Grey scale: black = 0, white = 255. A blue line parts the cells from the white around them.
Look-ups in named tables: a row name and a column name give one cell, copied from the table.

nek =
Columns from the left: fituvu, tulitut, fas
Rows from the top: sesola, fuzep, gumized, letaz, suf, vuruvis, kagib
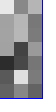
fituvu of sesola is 232
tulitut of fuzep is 182
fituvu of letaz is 162
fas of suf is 118
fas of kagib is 99
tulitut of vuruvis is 223
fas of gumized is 123
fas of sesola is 181
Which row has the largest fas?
sesola

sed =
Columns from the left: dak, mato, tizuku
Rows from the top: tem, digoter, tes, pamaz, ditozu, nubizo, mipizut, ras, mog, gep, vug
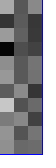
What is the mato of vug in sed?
105
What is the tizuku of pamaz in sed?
66
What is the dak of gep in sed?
148
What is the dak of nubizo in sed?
152
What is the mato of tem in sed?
87
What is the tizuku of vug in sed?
108
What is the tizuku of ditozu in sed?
116

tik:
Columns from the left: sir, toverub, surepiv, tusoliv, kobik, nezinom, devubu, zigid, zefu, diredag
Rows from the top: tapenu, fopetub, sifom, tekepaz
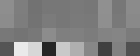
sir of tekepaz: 85
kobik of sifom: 127
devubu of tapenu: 119
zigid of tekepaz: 64
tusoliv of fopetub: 123
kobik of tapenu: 119
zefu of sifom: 133
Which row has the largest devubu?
tekepaz

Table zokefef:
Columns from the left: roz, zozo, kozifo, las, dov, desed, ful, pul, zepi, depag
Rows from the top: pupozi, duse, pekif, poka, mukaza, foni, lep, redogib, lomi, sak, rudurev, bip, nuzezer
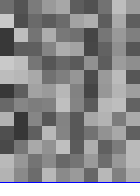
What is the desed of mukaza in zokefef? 90
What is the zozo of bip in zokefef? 151
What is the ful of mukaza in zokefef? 145
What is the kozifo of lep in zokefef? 162
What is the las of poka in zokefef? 133
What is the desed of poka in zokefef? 163
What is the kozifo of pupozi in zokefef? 123
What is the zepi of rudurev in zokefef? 124
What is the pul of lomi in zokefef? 179
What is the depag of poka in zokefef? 86
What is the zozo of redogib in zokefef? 134
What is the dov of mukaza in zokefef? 104
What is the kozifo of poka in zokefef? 95
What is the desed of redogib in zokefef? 132
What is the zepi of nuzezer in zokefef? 128

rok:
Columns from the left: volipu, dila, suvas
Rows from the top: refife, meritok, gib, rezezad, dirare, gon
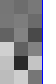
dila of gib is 131
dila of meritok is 125
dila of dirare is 41
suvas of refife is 120
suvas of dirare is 196
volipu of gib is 98
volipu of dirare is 193
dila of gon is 206
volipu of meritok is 119
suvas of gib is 73
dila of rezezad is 97
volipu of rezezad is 208
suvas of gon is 118
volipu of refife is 118
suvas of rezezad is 130

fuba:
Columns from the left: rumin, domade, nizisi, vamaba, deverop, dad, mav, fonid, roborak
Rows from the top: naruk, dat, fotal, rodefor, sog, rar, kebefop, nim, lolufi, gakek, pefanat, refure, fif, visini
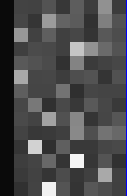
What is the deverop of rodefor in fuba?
64
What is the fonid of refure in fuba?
84
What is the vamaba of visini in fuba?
241
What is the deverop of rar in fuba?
61
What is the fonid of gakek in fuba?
115
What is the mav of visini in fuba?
87
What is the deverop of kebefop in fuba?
115
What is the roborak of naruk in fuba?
60
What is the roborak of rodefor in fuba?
83
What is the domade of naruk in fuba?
67
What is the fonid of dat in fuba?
127
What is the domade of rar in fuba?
169
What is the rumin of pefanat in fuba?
10

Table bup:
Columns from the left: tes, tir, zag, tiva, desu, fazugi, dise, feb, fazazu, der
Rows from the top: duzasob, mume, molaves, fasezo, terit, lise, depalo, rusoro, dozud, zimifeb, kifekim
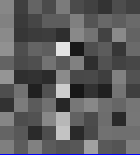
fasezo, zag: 100
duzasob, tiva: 75
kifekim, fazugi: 87
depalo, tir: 114
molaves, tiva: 61
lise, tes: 149
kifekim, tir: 92
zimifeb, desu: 195
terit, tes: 99
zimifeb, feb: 113
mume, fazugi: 128
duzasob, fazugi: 75
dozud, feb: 109
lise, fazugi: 72
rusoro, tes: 50
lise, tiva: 43

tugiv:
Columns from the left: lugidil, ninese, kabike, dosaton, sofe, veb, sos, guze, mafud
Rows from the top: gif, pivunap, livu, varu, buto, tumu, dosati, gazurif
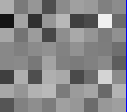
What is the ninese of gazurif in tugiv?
129
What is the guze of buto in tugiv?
138
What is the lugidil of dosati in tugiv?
167
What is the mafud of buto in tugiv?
93
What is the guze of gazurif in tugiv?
152
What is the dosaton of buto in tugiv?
163
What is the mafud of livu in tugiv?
145
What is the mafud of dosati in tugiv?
179
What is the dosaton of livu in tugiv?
71
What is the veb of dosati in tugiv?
155
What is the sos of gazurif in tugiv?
108
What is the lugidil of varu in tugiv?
136
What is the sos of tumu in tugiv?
108
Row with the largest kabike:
dosati

